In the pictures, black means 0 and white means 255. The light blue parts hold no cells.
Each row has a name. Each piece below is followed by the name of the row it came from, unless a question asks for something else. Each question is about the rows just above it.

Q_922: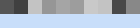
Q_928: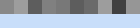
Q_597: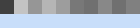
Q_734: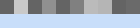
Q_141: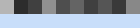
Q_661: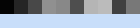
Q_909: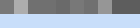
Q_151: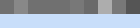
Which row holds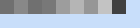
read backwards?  Q_597
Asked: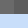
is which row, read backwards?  Q_928
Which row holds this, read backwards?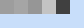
Q_922
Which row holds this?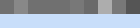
Q_151
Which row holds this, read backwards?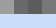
Q_928
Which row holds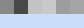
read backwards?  Q_922
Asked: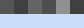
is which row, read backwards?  Q_141

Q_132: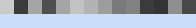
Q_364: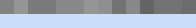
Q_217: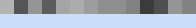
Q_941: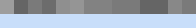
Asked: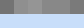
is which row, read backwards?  Q_364
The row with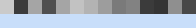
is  Q_132
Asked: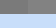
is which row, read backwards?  Q_941

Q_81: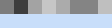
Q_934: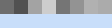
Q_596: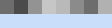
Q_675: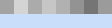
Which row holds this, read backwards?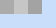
Q_81
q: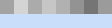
Q_675
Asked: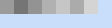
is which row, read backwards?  Q_675

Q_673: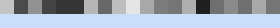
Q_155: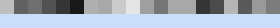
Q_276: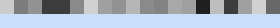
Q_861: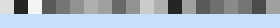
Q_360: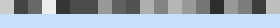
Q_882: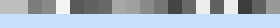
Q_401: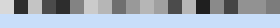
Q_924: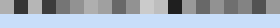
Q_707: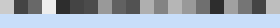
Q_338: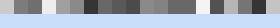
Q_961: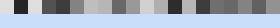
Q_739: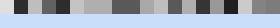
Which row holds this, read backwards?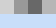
Q_961
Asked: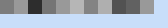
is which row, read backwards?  Q_360
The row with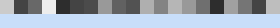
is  Q_707
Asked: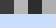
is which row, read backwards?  Q_961
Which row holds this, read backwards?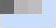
Q_961

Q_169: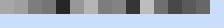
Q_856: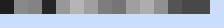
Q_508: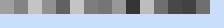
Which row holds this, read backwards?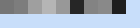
Q_856
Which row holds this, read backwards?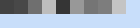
Q_508
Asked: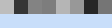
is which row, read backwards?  Q_169
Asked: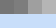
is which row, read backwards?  Q_856
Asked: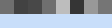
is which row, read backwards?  Q_508
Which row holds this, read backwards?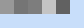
Q_508
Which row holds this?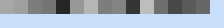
Q_169

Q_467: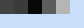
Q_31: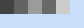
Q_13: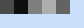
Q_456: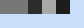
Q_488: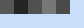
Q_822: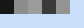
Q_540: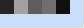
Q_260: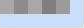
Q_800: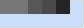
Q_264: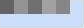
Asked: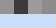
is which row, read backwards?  Q_822
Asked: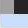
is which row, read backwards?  Q_540
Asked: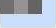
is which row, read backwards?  Q_264
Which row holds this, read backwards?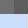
Q_540
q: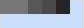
Q_800
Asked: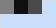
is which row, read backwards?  Q_13

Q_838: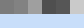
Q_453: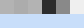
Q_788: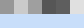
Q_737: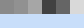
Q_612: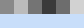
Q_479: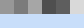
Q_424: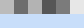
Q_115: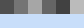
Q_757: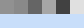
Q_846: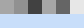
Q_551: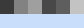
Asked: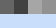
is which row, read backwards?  Q_737
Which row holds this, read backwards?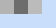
Q_424
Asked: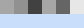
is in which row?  Q_846
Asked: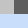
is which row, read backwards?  Q_551
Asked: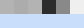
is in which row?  Q_453

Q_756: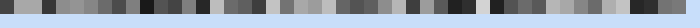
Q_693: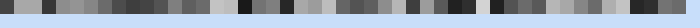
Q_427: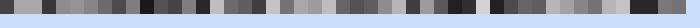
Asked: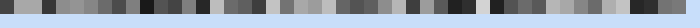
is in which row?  Q_756

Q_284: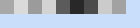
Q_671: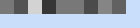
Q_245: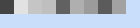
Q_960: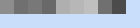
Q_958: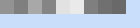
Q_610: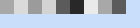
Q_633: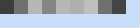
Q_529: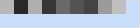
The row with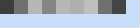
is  Q_633
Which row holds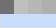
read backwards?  Q_960

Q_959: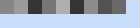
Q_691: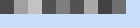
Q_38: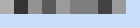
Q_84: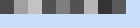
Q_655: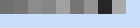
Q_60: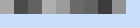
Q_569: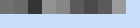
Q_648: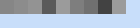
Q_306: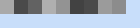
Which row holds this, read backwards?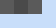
Q_569
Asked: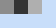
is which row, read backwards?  Q_959
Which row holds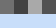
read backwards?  Q_691
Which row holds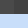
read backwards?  Q_306
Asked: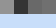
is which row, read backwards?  Q_569

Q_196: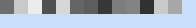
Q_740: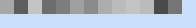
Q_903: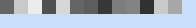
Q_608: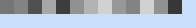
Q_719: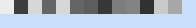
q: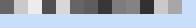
Q_903
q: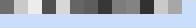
Q_196
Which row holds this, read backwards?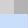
Q_608

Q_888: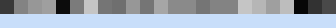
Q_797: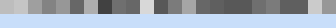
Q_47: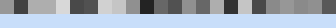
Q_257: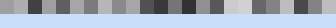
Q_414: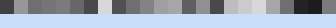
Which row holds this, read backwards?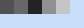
Q_47
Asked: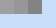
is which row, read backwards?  Q_888
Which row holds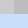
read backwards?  Q_414
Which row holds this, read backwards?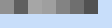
Q_414
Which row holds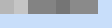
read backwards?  Q_888

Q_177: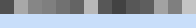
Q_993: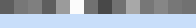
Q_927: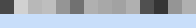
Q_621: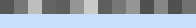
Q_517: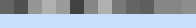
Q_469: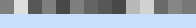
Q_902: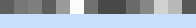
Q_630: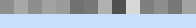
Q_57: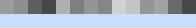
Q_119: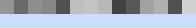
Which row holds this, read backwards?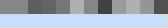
Q_517
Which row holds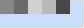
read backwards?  Q_469
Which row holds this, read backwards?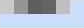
Q_621
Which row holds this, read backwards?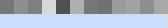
Q_630
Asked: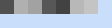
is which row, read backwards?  Q_119

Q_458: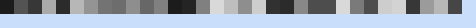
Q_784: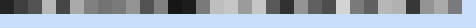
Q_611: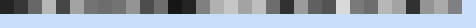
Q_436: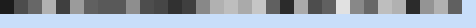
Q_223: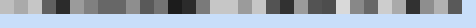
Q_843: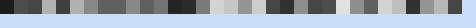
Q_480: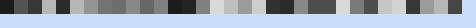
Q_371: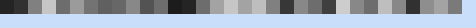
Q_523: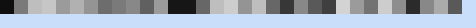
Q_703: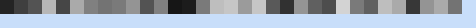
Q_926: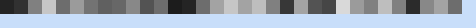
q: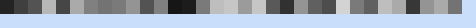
Q_703
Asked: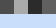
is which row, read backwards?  Q_436
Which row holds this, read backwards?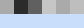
Q_436
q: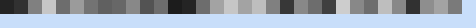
Q_371
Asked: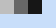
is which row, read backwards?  Q_523
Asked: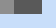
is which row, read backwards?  Q_436

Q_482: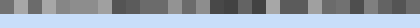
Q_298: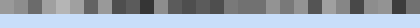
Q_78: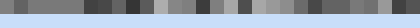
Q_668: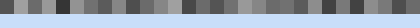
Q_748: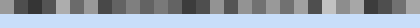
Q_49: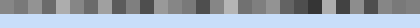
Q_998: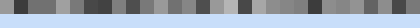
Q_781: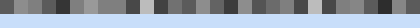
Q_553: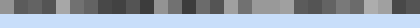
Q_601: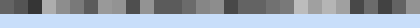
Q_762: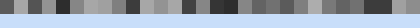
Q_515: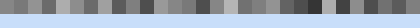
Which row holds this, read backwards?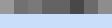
Q_78
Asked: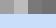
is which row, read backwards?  Q_601
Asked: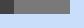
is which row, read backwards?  Q_78

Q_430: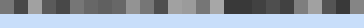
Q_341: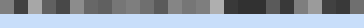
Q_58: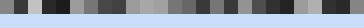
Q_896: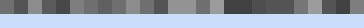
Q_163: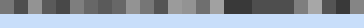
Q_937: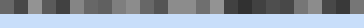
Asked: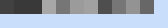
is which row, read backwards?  Q_430
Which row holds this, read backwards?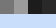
Q_58

